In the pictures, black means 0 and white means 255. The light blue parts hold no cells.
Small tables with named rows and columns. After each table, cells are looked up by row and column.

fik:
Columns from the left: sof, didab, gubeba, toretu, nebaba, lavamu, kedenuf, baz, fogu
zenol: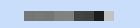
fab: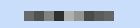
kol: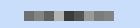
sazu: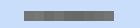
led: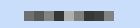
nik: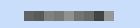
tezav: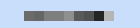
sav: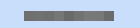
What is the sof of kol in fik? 111
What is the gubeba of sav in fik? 111
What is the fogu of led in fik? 130
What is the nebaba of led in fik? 176
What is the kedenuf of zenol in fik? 65
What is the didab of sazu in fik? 119
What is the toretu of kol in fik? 180
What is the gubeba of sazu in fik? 109
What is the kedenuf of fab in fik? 75
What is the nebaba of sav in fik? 106
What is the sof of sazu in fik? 116
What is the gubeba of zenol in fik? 118
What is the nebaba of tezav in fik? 143
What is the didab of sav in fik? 113
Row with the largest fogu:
zenol

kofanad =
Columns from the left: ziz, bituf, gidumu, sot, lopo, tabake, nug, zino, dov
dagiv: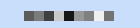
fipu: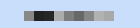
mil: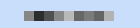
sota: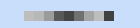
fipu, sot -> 172
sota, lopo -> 69
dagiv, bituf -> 123
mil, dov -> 178
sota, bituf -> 184
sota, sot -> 89
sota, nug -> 165
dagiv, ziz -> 92
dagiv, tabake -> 151
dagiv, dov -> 115
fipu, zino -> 177
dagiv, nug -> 128
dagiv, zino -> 240

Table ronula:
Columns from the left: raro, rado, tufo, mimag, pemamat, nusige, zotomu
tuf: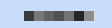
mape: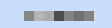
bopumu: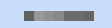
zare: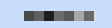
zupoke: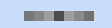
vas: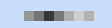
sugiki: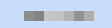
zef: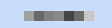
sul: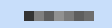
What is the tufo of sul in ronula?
94
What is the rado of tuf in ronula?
119
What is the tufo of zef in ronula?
129
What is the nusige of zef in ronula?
106
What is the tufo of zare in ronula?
30
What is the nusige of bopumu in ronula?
107
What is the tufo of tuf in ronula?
97
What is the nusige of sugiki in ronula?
147
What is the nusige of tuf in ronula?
39

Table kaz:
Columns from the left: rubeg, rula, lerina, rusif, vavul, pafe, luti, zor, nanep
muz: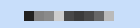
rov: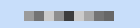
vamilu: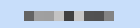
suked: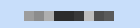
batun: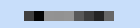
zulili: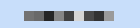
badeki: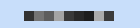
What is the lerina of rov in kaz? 203
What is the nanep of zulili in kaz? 154
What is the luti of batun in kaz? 61
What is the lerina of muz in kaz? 138
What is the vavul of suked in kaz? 44
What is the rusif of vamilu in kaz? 195
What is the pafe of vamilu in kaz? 199
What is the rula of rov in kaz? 115
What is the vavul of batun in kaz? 148
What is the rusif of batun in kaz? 146
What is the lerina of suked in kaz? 175
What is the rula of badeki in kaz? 116
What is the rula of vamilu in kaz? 160

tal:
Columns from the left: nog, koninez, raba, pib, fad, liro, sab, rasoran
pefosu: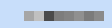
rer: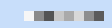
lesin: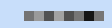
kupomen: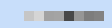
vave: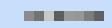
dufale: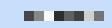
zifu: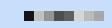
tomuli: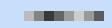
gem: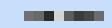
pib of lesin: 162
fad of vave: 154
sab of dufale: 207
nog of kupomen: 198
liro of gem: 60
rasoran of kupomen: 130
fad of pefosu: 131
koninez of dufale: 135
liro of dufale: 64
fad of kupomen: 72
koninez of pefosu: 192
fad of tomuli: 156
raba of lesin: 82
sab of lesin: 21
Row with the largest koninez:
kupomen

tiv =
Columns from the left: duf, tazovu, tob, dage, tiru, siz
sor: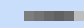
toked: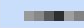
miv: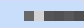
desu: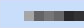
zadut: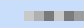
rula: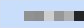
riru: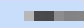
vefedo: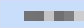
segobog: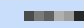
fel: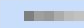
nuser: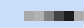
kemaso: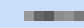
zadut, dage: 201
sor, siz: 189
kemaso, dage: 141
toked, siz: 130
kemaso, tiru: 146
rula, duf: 145
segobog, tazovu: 122

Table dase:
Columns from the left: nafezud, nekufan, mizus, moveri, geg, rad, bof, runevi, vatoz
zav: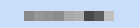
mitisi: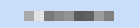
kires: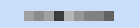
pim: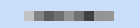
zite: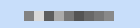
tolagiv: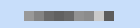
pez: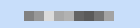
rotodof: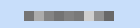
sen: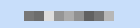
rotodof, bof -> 207
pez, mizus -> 219
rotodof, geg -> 129
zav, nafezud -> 137
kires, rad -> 149
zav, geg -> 168
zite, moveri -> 171
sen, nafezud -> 119
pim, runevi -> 148
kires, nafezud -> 160
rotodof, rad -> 121
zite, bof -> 104
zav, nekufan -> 150
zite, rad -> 84
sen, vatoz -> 183
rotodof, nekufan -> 172
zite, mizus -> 93
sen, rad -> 145
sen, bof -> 97

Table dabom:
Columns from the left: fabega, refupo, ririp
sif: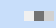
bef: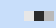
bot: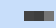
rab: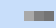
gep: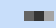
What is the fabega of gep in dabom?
100
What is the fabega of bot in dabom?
67
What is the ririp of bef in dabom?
185
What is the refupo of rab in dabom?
129
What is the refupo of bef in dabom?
43
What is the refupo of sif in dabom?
115
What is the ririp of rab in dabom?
116
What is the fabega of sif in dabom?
240
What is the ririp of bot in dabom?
117
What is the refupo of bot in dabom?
62
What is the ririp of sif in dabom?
209
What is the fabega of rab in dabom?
169
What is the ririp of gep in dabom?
164
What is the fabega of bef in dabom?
231
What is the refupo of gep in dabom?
52

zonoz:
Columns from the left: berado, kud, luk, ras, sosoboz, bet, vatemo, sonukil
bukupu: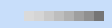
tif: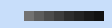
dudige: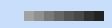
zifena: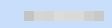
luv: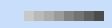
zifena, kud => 213
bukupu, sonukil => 117
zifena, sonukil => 201
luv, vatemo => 96
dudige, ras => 102
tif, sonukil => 17
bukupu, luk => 202
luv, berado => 201
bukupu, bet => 159
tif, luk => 76

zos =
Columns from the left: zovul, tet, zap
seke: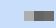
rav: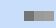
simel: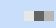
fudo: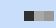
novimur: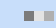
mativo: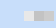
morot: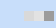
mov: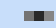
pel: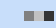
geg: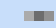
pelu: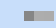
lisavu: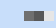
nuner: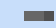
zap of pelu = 172
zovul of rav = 116
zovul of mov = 115
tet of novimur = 227
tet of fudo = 168
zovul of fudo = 48
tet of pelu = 173
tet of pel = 193
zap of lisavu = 230
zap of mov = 134
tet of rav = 154
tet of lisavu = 88
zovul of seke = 174

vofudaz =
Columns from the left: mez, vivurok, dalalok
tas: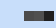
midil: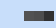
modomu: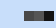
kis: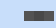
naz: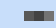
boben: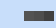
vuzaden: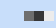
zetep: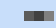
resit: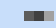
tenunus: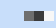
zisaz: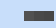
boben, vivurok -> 78
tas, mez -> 75
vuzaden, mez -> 110
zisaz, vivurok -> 73
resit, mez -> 92
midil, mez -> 82
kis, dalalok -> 84
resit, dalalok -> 161
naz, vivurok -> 67
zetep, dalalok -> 127
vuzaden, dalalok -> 236
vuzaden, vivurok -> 55
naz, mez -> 88
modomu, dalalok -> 19
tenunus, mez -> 110
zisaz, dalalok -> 70
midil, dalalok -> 49
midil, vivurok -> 78
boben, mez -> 83
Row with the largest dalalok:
tenunus

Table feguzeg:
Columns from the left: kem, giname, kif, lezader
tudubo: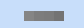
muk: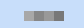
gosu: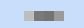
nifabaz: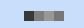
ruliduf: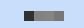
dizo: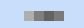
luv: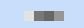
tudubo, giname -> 125
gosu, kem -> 190
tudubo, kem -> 133
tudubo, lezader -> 115
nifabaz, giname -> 126
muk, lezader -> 120
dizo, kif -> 99
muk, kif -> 153
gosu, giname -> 122
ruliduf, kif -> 132
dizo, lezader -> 123
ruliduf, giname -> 130
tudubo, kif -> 123
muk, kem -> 168
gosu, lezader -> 154
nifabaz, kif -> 152
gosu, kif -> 116

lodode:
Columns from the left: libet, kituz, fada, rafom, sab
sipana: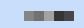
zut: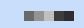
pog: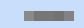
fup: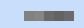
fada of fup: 106
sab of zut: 46
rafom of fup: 99
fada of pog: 119
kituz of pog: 118
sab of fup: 107
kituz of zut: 148
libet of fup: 129
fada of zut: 192
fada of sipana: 162
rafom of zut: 61
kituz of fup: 134
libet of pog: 138
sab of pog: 131
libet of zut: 106

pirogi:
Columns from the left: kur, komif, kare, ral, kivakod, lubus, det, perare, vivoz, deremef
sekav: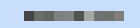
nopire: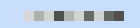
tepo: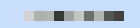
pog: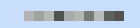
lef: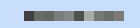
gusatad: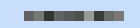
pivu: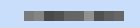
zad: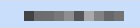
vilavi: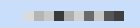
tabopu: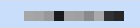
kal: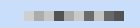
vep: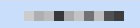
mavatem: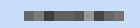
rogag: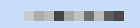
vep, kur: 204
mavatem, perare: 71
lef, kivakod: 134
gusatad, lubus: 79
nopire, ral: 81
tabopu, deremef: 39
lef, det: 170
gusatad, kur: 98
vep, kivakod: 170
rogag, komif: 172
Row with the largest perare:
nopire

